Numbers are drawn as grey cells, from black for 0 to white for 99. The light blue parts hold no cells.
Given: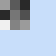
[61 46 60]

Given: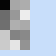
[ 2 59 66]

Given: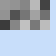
[59 32 75]

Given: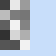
[25 48 51]

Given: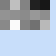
[49 56 51]

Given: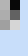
[70 38]
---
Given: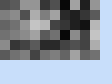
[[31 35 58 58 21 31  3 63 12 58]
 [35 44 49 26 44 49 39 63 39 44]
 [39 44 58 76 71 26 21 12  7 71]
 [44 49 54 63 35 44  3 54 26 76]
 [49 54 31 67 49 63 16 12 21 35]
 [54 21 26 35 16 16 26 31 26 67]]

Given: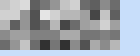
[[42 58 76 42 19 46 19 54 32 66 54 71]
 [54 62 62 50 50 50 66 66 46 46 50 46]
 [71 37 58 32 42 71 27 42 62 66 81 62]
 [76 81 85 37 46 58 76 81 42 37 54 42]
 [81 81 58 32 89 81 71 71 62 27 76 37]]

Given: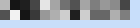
[[32 94  8 22 59 68 80 12 80 40 40 68 49]
 [72  8 12 27 89 64 44 32 64 49 59 54 27]]

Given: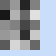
[[ 9 69 40 87]
 [35 83 69 40]
 [40 59 14 50]
 [55 50 27 45]
 [59 64 18 78]]

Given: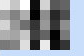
[[47 51 86 10 91  5 20]
 [64 51 68  1 55 15 30]
 [68 64 77 25 39  1 47]
 [82 59 43 20 59 20 55]
 [91 77 99  5 82 34 39]]

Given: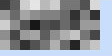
[[23 36 80 89 72 80 46 46 32 84]
 [55 27 60 64 36 55 68 76 46 27]
 [60 41 64 55 50 50 41 19 50 19]
 [68 41 19 32 46 68 41 14 64 76]
 [80 55 32  9 32 27 41 27 60 60]]
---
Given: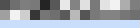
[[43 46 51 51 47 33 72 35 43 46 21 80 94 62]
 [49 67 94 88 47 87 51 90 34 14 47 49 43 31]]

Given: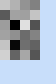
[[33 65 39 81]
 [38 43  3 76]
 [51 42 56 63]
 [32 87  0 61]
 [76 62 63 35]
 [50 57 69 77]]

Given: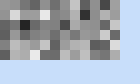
[[67 46 50 74 61 73 42 43 91 67 70 37]
 [85 39 36 71 69 61 38 76 60 66 73 50]
 [41 79 57 59 47 57 43 53 50 40 59 37]
 [77 40 56 57 66 29 50 51 41 14 46 39]
 [61 69 55 19 69 54 51 90 61 60 84 57]
 [62 28 56 37 76 56 43 56 39 46 57 59]]

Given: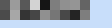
[[49 14 28 46 56 27 20 65 29]
 [39 58 56 49  8 82 34 60 34]]

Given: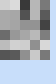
[[47 78 56 35 33]
 [84 56 80 81 73]
 [49 72 65 59 42]
 [26 57 57 64 66]
 [35 71 32 65 66]
 [47 71 22 85 81]]

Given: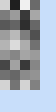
[[50 82 45 82]
 [57 54 40 44]
 [52 22 63 27]
 [60 64 52 58]
 [44 67 85 70]
 [31 49 72 61]
 [40 18 39 34]
 [65 22 60 48]
 [41 93 12 82]]
